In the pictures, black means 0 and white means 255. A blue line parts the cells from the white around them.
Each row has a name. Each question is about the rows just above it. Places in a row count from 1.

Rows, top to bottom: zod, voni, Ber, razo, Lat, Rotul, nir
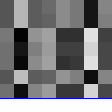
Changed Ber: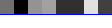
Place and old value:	1, [120]
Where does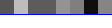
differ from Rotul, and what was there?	4, [99]
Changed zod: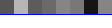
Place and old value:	5, [139]
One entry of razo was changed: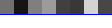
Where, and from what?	6, [64]

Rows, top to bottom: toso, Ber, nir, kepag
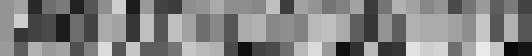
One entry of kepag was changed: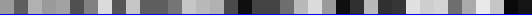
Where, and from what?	20, [74]
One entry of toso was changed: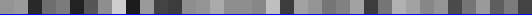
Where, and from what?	2, [162]
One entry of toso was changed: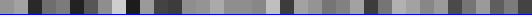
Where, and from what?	32, [148]

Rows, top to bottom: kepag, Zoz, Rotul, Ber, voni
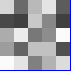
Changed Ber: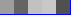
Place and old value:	4, [193]
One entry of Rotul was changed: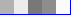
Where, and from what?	1, [172]
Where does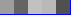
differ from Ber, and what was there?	4, [193]
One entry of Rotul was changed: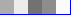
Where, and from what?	3, [120]

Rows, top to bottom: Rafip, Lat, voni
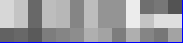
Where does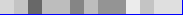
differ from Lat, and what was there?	5, [183]
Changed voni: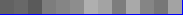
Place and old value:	10, [175]
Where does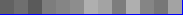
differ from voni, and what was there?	2, [104]

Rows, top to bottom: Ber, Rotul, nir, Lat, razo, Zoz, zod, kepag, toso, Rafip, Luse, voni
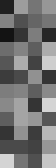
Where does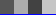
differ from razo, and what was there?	4, [206]
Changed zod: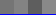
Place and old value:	1, [125]
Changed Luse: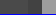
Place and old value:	4, [151]
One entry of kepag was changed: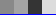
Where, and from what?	4, [212]
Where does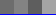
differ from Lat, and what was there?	4, [172]
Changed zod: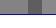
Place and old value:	1, [125]
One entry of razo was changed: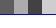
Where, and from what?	1, [86]

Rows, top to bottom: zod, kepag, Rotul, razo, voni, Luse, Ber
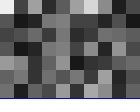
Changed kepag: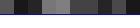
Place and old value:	9, [79]
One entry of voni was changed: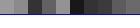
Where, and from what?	2, [133]
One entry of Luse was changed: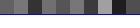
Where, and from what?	9, [37]
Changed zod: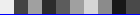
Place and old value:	9, [30]
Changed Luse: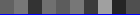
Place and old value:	5, [85]

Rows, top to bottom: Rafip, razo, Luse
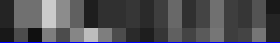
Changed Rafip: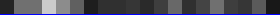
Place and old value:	19, [83]
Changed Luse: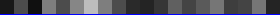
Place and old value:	11, [30]
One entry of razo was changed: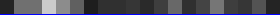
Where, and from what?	16, [112]
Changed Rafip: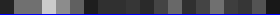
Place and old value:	12, [62]
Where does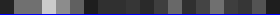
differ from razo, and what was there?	20, [36]
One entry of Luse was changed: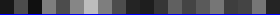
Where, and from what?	10, [42]

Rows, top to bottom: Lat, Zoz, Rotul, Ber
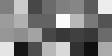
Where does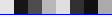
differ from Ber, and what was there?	5, [216]
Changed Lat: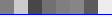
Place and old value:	4, [107]

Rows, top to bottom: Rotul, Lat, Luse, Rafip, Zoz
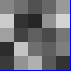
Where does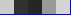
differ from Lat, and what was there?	4, [147]
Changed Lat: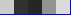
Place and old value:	5, [212]

